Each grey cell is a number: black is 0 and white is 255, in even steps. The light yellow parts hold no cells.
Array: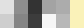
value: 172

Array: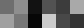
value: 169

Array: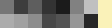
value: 192

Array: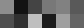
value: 89

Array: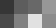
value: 151

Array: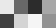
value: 167

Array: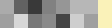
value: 183

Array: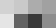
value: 161
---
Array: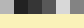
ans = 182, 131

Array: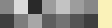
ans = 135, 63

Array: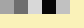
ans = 165, 193

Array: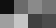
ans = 15, 76

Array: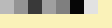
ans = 186, 226

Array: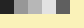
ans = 35, 95
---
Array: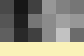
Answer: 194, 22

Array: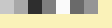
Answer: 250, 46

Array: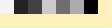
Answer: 244, 3

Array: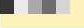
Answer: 234, 55

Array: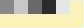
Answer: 231, 43

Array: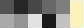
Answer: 225, 26

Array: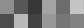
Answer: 196, 55

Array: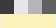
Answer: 231, 58
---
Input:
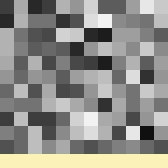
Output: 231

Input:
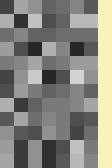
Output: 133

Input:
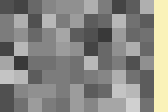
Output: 92

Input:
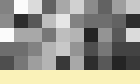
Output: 158

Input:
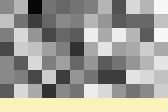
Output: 181

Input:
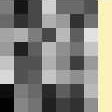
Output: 105
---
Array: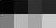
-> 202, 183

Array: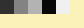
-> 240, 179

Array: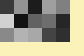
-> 209, 179

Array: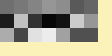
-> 236, 225

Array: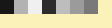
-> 240, 189

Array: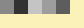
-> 196, 157
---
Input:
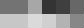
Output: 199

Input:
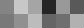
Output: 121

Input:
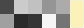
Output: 160

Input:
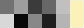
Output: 216

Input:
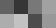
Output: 173

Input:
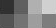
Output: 84
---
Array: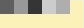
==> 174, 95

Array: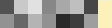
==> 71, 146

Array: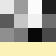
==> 30, 143

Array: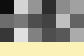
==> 161, 55

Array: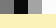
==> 251, 120

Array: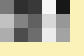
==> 23, 173

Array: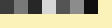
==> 15, 60

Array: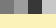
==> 199, 121
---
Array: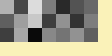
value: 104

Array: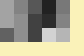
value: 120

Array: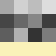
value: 221

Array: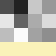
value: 152

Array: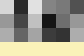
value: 81

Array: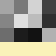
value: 66

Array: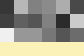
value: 73

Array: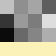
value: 94

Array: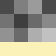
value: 74

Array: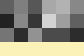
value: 136
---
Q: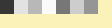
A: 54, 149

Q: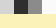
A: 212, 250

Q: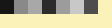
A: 22, 77

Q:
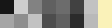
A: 22, 185

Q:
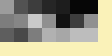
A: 156, 189

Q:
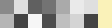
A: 137, 67

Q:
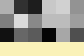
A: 176, 79

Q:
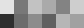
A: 227, 161

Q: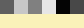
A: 95, 72
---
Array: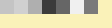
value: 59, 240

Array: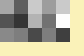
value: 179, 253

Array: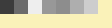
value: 152, 238

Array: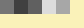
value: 96, 220

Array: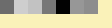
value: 119, 206

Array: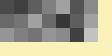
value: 105, 194

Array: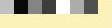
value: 61, 255

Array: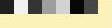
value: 158, 241
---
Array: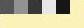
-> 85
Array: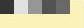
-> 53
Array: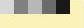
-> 215
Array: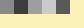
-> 137
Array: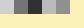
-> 208
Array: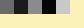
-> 106
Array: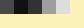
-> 72
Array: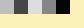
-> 190
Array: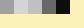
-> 160
